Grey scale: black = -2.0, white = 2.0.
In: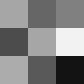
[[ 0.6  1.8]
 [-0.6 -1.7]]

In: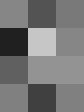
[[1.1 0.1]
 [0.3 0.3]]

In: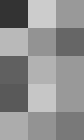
[[ 0.3 -0.4]
 [ 0.8  0.4]]

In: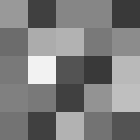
[[ 0.7  0.8]
 [ 1.8 -0.7]]

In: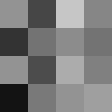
[[-0.2  0.2]
 [-0.8  0.7]]

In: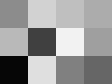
[[-1.0  1.8]
 [ 1.5  0.0]]

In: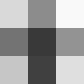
[[-1.1  0.3]
 [-1.0  1.5]]
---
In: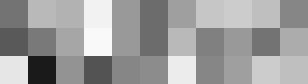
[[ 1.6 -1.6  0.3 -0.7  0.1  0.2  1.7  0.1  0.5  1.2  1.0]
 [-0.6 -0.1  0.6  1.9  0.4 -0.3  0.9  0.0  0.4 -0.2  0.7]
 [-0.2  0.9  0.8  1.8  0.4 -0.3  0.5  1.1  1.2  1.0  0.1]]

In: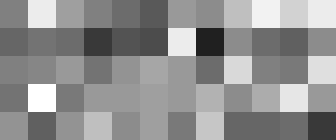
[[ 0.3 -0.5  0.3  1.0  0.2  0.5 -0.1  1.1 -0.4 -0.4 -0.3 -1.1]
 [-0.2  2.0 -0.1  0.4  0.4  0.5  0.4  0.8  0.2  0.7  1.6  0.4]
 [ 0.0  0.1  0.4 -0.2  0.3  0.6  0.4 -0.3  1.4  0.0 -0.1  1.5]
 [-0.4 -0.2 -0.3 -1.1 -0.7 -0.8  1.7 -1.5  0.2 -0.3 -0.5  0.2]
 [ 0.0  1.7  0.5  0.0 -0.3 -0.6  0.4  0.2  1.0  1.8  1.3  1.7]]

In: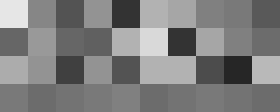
[[-0.1 -0.3 -0.2 -0.1  0.0 -0.3 -0.2 -0.1 -0.2 -0.3]
 [ 0.7  0.3 -1.0  0.3 -0.7  0.8  0.8 -0.8 -1.4  0.9]
 [-0.4  0.4 -0.4 -0.5  0.8  1.4 -1.2  0.6  0.0 -0.3]
 [ 1.6  0.1 -0.7  0.3 -1.2  0.8  0.6  0.0 -0.1 -0.6]]

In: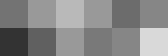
[[-1.2 -0.5  0.4 -0.1  0.1  1.4]
 [-0.2  0.4  0.9  0.4 -0.3  0.1]]

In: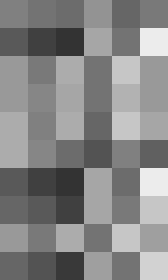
[[-0.4 -0.7 -1.1  0.5 -0.2  1.3]
 [ 0.4 -0.1  0.7 -0.2  1.1  0.5]
 [-0.4 -0.6 -1.0  0.6 -0.1  1.1]
 [-0.6 -1.0 -1.2  0.6 -0.3  1.7]
 [ 0.7  0.1 -0.3 -0.7  0.0 -0.5]
 [ 0.7  0.0  0.7 -0.4  1.1  0.6]
 [ 0.4  0.1  0.6 -0.2  0.8  0.4]
 [ 0.4 -0.1  0.7 -0.2  1.1  0.4]
 [-0.6 -1.0 -1.2  0.6 -0.2  1.7]
 [ 0.0 -0.2 -0.3  0.3 -0.4 -0.1]]

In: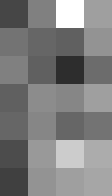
[[-1.0  0.3  0.5  0.6]
 [-0.8  0.4  1.2  0.7]
 [-0.4  0.1 -0.4 -0.2]
 [-0.5  0.2  0.1  0.5]
 [ 0.0 -0.5 -1.3 -0.3]
 [-0.2 -0.4 -0.5  0.3]
 [-0.9  0.0  2.0  0.5]]

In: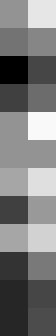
[[-1.4 -0.8]
 [-1.4 -0.9]
 [-1.2 -0.1]
 [ 0.6  1.3]
 [-1.0  0.4]
 [ 0.6  1.5]
 [ 0.3  0.3]
 [ 0.3  1.9]
 [-1.0 -0.3]
 [-2.0 -0.9]
 [-0.2  0.1]
 [ 0.3  1.6]]

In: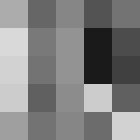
[[ 0.5 -0.2  0.1 -0.3  1.3]
 [ 1.2 -0.5  0.2  1.2 -0.5]
 [ 1.3 -0.2  0.3 -1.6 -1.0]
 [ 1.4 -0.1  0.3 -1.6 -0.8]
 [ 0.7 -0.4  0.1 -0.7 -0.2]]

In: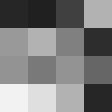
[[ 1.8  1.5  0.8 -1.4]
 [ 0.3 -0.1  0.3 -0.4]
 [ 0.4  0.8  0.0 -1.3]
 [-1.4 -1.5 -1.0  0.8]]
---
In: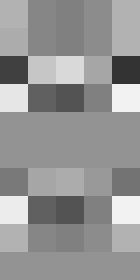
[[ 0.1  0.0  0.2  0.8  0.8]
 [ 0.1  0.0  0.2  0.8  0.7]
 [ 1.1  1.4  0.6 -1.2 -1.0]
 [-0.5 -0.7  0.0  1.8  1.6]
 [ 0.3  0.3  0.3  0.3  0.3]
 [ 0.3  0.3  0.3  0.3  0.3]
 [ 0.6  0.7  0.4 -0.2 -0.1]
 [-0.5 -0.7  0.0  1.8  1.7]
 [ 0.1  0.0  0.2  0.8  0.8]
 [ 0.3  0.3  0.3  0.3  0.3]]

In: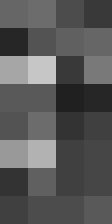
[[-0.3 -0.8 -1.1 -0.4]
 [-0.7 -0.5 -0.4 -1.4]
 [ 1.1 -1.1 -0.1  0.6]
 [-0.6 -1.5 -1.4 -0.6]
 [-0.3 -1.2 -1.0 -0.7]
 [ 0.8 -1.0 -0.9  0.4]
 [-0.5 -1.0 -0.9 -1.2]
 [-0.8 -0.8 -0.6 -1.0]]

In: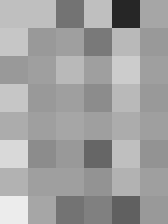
[[ 1.0 -0.2  1.0 -1.4  0.6  1.0]
 [ 0.4  0.5 -0.1  0.9  0.4  1.1]
 [ 0.5  0.9  0.5  1.2  0.5  0.4]
 [ 0.4  0.5  0.2  0.9  0.4  1.1]
 [ 0.5  0.6  0.5  0.7  0.5  0.7]
 [ 0.2  0.4 -0.4  1.0  0.3  1.4]
 [ 0.5  0.5  0.3  0.8  0.5  0.8]
 [ 0.6 -0.2  0.0 -0.5  0.4  1.7]]

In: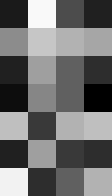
[[ 1.9 -0.8 -1.5 -1.6]
 [ 1.1  0.8  0.6  0.2]
 [ 0.5 -0.5 -1.3 -1.5]
 [ 0.1 -0.5 -2.0 -1.8]
 [-1.1  0.8  1.0  1.0]
 [ 0.5 -1.1 -1.3 -1.5]
 [-1.3 -0.5  0.8  1.8]]

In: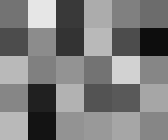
[[ 1.6 -1.1  0.7  0.0 -0.3 -0.2]
 [ 0.2 -1.2  0.9 -0.8 -1.8 -0.8]
 [ 0.0  0.3 -0.2  1.3  0.1  0.9]
 [-1.5  0.8 -0.7 -0.6  0.6  0.1]
 [-1.7  0.3  0.4  0.6  0.1  0.9]]

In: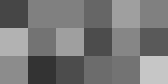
[[ 0.0  0.0 -0.4  0.5  0.0 -0.9]
 [-0.2  0.5 -0.8  0.1 -0.6  0.8]
 [-1.2 -0.8 -0.3 -0.2  1.1  0.2]]

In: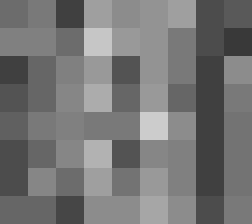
[[-0.1 -1.0  0.5  0.2  0.3  0.5 -0.8 -0.6 -0.3]
 [ 0.0 -0.3  1.1  0.4  0.3 -0.1 -0.8 -1.1  0.0]
 [-0.4  0.0  0.4 -0.7  0.3 -0.1 -1.0  0.2 -1.0]
 [-0.4  0.1  0.7 -0.4  0.4 -0.4 -1.0 -0.1 -0.7]
 [-0.1  0.0 -0.1 -0.1  1.2  0.2 -1.0 -0.2 -0.5]
 [-0.4  0.1  0.8 -0.7  0.1  0.0 -1.0 -0.2 -0.8]
 [ 0.1 -0.3  0.5 -0.2  0.4  0.0 -1.0 -0.2 -0.8]
 [-0.4 -0.9  0.2  0.2  0.6  0.2 -0.8 -0.1 -0.4]]
